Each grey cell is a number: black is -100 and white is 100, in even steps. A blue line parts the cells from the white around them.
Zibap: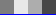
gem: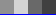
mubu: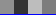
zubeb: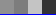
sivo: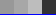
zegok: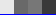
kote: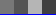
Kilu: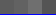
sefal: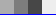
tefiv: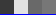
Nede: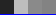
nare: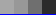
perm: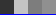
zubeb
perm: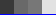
tefiv
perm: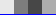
Zibap
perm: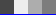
sefal

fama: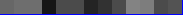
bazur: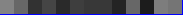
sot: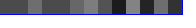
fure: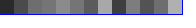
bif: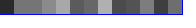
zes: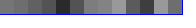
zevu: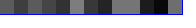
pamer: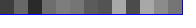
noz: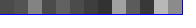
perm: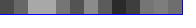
pamer
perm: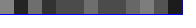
sot
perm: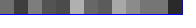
bif
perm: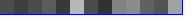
noz

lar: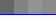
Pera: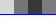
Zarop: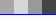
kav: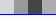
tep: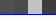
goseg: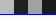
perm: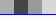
kav
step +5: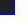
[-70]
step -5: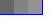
[-24  -2  10]
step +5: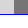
[74 -3]
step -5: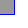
[15]
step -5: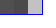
[-42 -47  47]
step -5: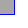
[26]

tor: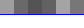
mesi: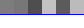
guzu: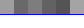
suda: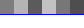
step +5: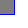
[3]
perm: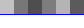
suda
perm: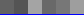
tor
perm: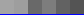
guzu
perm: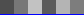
suda

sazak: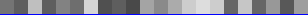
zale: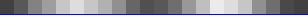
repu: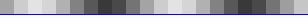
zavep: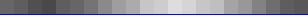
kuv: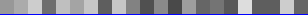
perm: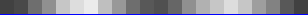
zale
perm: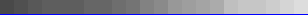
zavep
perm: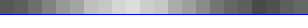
zavep
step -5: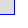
[68]
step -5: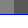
[ -3 -36]

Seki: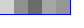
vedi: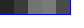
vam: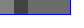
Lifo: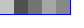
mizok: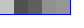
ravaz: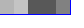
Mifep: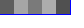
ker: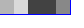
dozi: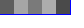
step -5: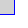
[60]
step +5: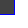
[-43]

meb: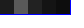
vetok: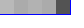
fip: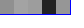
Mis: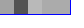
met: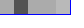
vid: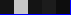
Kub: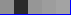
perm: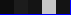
vid
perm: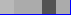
met
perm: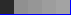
Kub
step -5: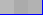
[40 29 35]
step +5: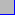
[50]
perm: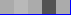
met
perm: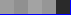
Kub

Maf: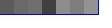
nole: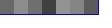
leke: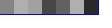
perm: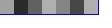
leke
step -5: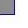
[5]
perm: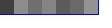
nole
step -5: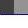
[-55  10]

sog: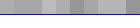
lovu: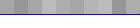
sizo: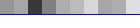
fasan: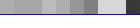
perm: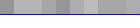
sog
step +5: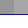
[23 35]
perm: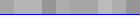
sog
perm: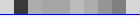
fasan

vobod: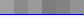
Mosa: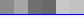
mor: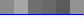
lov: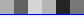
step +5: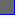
[-13]
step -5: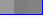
[16 -7 -2]

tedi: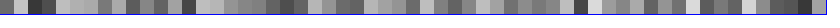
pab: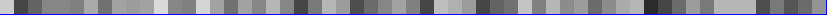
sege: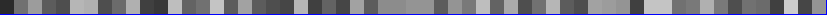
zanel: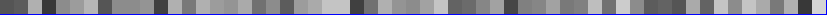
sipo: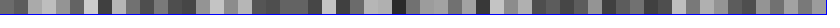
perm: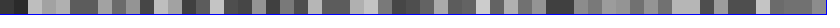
sege
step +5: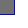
[-6]

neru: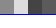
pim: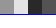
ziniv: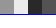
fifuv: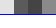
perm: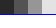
pim
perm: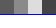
neru

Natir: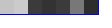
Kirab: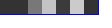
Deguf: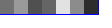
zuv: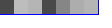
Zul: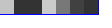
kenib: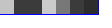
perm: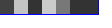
Zul
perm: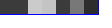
kenib

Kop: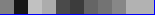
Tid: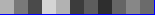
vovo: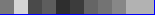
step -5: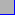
[35]
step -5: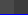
[-47 -58]
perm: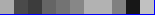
Kop
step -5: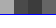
[ 30 -47 -58 -26]
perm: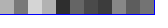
vovo

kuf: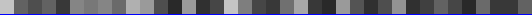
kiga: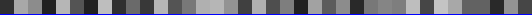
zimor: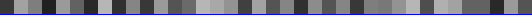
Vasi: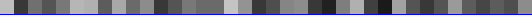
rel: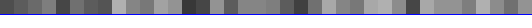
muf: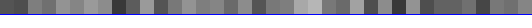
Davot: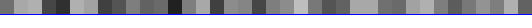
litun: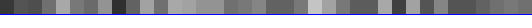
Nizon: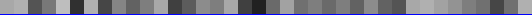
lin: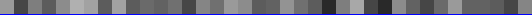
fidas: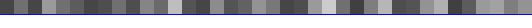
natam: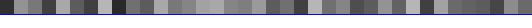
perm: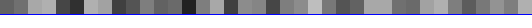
Davot
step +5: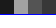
[-75  32 -29 -51]
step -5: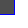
[-44]

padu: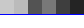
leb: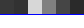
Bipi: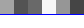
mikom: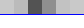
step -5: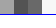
[ 24 -40 -23  89]
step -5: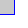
[53]
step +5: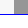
[99 23]
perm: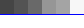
Bipi
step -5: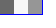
[-23  89  13]
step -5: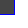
[-51]
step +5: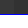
[-51 -56]

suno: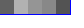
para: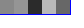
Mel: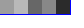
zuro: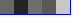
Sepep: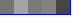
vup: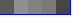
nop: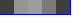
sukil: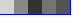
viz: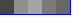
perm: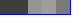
nop
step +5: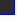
[-61]
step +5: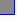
[12]
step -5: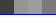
[-56  12  18  -9]
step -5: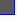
[-35]
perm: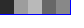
Mel

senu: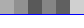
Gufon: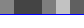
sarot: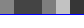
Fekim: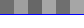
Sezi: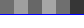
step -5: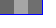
[-24  25 -18]
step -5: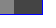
[ -1 -52 -52]
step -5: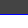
[-52 -52]
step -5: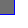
[-18]

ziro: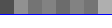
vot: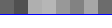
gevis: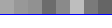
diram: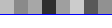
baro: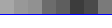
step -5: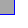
[26]
